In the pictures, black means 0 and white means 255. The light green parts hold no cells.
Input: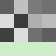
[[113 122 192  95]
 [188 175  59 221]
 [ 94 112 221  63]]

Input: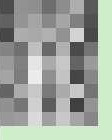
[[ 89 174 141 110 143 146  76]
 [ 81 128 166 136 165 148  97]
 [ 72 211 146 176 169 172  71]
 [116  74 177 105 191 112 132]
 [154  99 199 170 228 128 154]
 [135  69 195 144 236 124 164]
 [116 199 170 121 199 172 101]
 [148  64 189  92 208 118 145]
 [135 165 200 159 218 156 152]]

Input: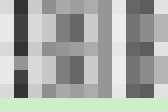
[[226  93 102 231 150 172 158 169 143 203  52 217]
 [181 139 116 236 150 203 103 125 199 218  65 233]
 [181 139 116 237 150 203 103 126 199 218  65 233]
 [226  93 102 231 150 172 158 150 143 203  52 217]
 [181 139 116 236 150 203 103 125 199 218 150 233]
 [181 139 116 236 150 203 103 126 199 218  65 233]
 [226  93 102 231 150 172 158 169 143 203  52 217]]

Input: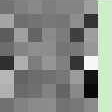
[[158 132 132 126 137 128 115]
 [ 51 142 118 120 115 110 164]
 [157  63 123 138 100 159  92]
 [151 120 117 141 142 133 108]
 [247  52 128 150 125 175  47]
 [ 20 155 119 113 109 100 183]
 [  8 136 100 131 112 107 176]
 [138 120 115 140 138 131 114]]

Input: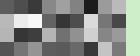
[[186 155  28 130 160 136  58  78  93]
 [ 72 118 218  77  54  99 248 237 185]
 [154 134 208 145 113 181  62  54 181]
 [121 196  56 105  90  93 148 117  84]]

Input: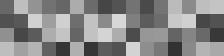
[[196 190 138 187 116  74 115  83  70 107 172 102 114 147 190 104]
 [ 82  71 208 200 108  92 127 215 138 194 110 208 158 209  88  81]
 [ 56 105 133 100 153 151  76 173 212 194 101 196 173  91  71 144]
 [169 180 137  50 120 142 211  82  92  54 176  54  97 179 161 190]]
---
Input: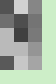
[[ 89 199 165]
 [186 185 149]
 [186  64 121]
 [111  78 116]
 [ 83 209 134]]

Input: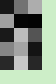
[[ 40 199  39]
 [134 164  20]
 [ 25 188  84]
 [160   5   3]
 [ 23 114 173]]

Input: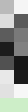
[[225 247]
 [232  27]
 [ 81  22]
 [ 28 129]
 [ 92 121]
 [221  90]
 [186 245]]

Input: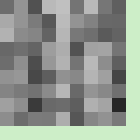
[[141 108 123 122 173  86 134 146 121]
 [160 142  58 105 108  94 176 164  38]
 [132 122 114 139 182 105 148 136 112]
 [146 151  72  94 145 136 180 160  69]
 [109 142  77 151 178 116 185 141  95]
 [104 111 100 157 173  82 162 164 117]
 [178 139 133  99 182 120 111  90  99]
 [169 148 123  88 187 147 130 104 103]
 [109 148  81 185 192 116 185 118  95]]

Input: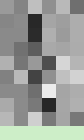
[[183 138 207 121 165 120]
 [170 139 121  39 166 176]
 [138 138 111 236 165 173]
 [129 185  67 144 192 210]
 [177 118 153  78 214 181]
 [138 113  93 169 165 172]
 [138 138  43 175 155 173]
 [134 139  40 165 158 173]
 [154 132 191 144 185 111]]

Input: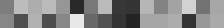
[[135  78 177  77 135 232 104  82  52  35 166 165 173  51 152 170]
 [125 188 173 187 150  41 120 186  55  52 182 131 163 210 115 167]]
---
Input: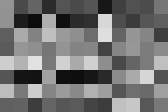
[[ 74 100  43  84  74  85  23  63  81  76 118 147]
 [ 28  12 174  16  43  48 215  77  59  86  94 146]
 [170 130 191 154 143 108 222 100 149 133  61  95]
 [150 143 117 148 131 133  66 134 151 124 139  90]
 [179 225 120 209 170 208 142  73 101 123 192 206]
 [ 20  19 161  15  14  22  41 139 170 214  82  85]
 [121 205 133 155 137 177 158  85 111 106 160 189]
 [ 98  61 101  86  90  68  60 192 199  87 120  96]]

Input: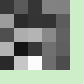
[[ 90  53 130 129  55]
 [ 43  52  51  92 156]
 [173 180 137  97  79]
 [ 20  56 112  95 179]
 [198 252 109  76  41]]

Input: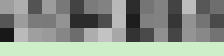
[[174  83 156 120  67 123 130 184  44 117 130  67 189  87 110 158]
 [156 123 122 147  43  43  77 186  29 128 130  54 146 116  74  86]
 [186 159 154 134 109 173 195 167  51  74 144  69 148 136 115  24]]

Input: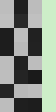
[[ 31 188 189]
 [ 41 192 192]
 [190  33  29]
 [185  34  29]
 [ 32 189 189]
 [ 36  26 190]
 [185 189  36]
 [ 31  29 189]]

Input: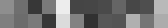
[[111  55 122 237  69  70  74 101  71  78 185 142]
 [108 122  55 219 130  49  87  84 176 117 172 127]]

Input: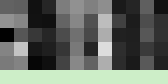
[[ 95  17  38 125 145 128 142  26  37  95  17  98]
 [134  18  16 100 135  81 189  65  28  77  48 146]
 [ 86  56  38  76 112  73 173  33  31  87  49   1]
 [196  23  31  54 121  36 221  46  32  58  41 132]
 [131   6  15  67 136  98 174  44  26  89  33 122]]
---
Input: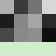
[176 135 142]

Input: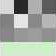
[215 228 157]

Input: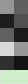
[150  80]

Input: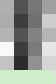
[175  61 131 230]

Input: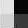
[226  59]

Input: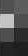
[81 79]

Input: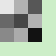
[231  70  18]
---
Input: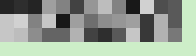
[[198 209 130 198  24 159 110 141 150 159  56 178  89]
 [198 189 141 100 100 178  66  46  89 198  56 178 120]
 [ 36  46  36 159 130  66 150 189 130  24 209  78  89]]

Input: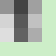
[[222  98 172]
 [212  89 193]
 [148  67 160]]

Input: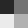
[[235 177]
 [ 39 115]]

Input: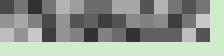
[[147 167 129  73 147  84  96  62  84 138 129 138  62 117 200]
 [189 147 200  62 147 129  50 129 107  50  96  96  96 189  84]
 [ 73 117  50 117 179 157 107 107 167 167  84 179 117  84 117]]

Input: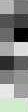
[[171 220]
 [232 160]
 [126 148]
 [180 117]
 [ 43  93]
 [ 82  62]
 [105   2]]

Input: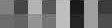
[[109 100 148 118 190  36 159  78]
 [128  69 180  89 190  26 159  59]]
